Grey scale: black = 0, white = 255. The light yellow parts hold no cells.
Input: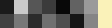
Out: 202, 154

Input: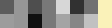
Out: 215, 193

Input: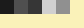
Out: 208, 144

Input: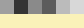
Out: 216, 187

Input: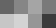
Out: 211, 198

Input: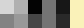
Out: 214, 176

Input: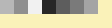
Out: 241, 183

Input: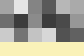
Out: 229, 215
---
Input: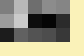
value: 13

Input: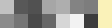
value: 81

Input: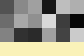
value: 144

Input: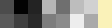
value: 35

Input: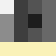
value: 29

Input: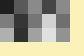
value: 118

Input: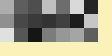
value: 58

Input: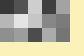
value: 198
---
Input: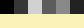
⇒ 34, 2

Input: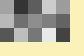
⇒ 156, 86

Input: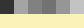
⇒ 195, 51

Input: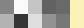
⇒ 105, 179

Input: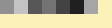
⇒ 165, 144

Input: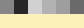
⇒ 106, 134

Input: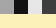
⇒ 62, 165

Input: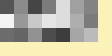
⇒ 131, 108

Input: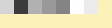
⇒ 235, 213
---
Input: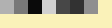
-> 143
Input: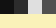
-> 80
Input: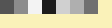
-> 112
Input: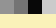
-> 203
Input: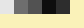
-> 45
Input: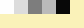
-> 8
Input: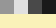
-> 25
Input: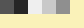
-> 143
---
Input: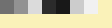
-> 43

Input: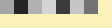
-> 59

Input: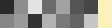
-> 49

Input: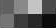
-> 40

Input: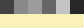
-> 66

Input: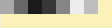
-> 55
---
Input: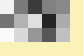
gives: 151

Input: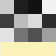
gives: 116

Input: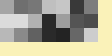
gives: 35

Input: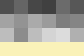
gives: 212

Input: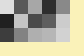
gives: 175

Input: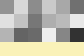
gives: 238

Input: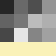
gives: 230

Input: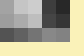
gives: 116
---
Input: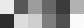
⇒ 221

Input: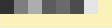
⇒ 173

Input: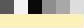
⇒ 243

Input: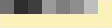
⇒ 62

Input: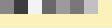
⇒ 243

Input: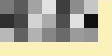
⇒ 178

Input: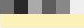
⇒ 41

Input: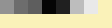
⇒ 94

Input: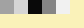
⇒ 162

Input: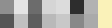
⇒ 93
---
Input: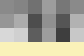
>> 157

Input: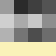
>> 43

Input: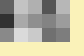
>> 176

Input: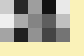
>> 158

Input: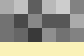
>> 185

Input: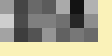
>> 170

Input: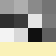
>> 174

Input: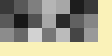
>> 167
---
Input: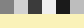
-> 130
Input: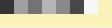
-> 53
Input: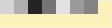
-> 212
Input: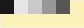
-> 24
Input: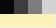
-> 8
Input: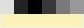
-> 223
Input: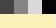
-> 68
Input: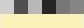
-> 207
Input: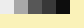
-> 237
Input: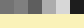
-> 115
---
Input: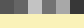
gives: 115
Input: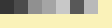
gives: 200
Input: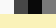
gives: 71
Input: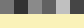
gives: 97
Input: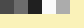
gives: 32
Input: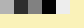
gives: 129
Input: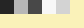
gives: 72
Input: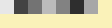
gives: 130
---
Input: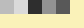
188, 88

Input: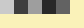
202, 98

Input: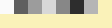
250, 181

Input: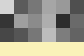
213, 99

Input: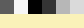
92, 218

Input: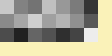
200, 237

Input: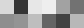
217, 184

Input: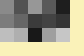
138, 198

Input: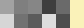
162, 77
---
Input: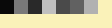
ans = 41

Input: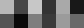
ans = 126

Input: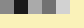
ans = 170

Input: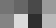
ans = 46

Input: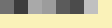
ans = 169

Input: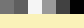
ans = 245

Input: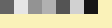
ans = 147

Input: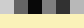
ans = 8
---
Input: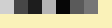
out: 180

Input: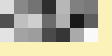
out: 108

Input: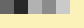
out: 178

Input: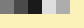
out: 26

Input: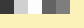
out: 253

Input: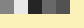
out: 37

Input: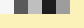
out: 191

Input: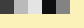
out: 228
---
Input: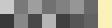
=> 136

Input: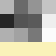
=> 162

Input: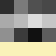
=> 59

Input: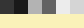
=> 25

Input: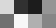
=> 247

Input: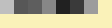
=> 87

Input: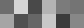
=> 80

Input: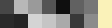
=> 36

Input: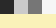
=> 202
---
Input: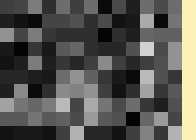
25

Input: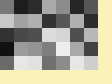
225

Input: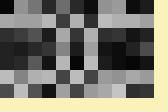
82

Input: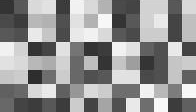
60

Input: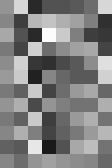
148
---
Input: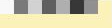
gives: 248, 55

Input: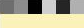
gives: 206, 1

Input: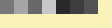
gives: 200, 41

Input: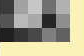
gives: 198, 32

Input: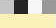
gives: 246, 37

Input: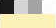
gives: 251, 27

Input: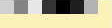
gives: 231, 1

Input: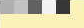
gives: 242, 55

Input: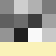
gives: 249, 31
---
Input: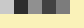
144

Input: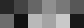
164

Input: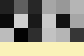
194

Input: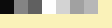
211

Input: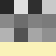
82

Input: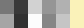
252

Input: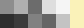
129
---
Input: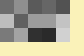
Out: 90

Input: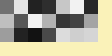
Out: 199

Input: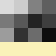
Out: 204

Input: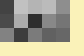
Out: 180

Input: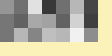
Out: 112

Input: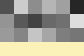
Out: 181
